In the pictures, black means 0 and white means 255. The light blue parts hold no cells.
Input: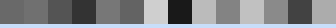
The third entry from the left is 84
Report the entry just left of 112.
105
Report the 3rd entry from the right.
138
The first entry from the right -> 172

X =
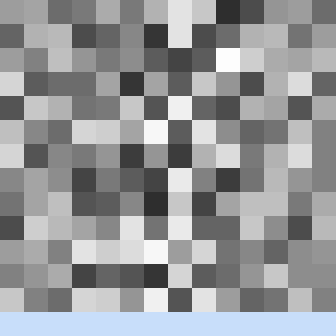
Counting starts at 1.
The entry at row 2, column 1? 100
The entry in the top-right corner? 108
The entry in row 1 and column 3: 108
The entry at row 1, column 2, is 164
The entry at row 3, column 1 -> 157
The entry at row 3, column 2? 129
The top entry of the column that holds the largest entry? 46
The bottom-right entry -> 129
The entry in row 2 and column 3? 185
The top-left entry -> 157
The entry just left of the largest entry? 92
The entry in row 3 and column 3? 191
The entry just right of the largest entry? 206
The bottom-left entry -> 199
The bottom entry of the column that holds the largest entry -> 157

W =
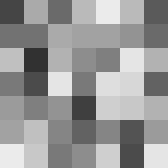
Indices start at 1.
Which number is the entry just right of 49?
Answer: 178
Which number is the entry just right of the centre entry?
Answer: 222
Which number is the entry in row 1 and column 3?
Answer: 106
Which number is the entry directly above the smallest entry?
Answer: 114
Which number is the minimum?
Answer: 49
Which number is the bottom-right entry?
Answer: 229
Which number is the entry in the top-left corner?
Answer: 69
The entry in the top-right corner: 90
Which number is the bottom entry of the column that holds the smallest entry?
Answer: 200
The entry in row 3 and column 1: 192
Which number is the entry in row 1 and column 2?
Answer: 170
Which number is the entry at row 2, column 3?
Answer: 170

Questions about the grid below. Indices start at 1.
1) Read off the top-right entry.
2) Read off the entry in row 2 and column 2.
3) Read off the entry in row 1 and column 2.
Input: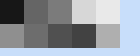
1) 233
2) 109
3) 101

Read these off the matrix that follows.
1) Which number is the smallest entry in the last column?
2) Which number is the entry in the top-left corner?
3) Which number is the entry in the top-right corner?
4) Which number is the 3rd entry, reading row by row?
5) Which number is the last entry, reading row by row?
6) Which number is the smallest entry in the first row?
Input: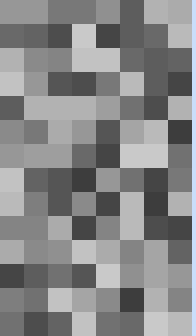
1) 61
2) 151
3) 171
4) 120
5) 186
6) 93

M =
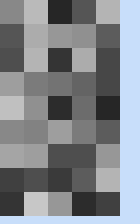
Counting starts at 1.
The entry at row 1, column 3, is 38
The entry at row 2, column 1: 85
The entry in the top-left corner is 136
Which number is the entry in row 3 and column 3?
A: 52
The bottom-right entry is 64
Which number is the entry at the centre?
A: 44
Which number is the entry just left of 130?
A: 136
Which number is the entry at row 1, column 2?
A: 186
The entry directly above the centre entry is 115
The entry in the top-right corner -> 180
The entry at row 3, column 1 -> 78

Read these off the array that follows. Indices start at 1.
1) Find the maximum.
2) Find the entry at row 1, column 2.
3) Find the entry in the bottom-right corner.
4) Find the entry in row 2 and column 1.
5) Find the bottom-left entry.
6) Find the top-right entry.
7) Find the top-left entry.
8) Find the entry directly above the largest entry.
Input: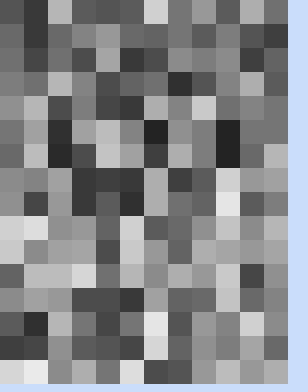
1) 234
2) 56
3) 174
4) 105
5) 214
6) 111
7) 84
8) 70

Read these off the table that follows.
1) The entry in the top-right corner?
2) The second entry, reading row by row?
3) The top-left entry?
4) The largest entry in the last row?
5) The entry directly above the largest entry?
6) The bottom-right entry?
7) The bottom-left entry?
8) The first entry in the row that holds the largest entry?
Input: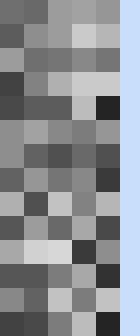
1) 150
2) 105
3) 111
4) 188
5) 105
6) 36
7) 66
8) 168
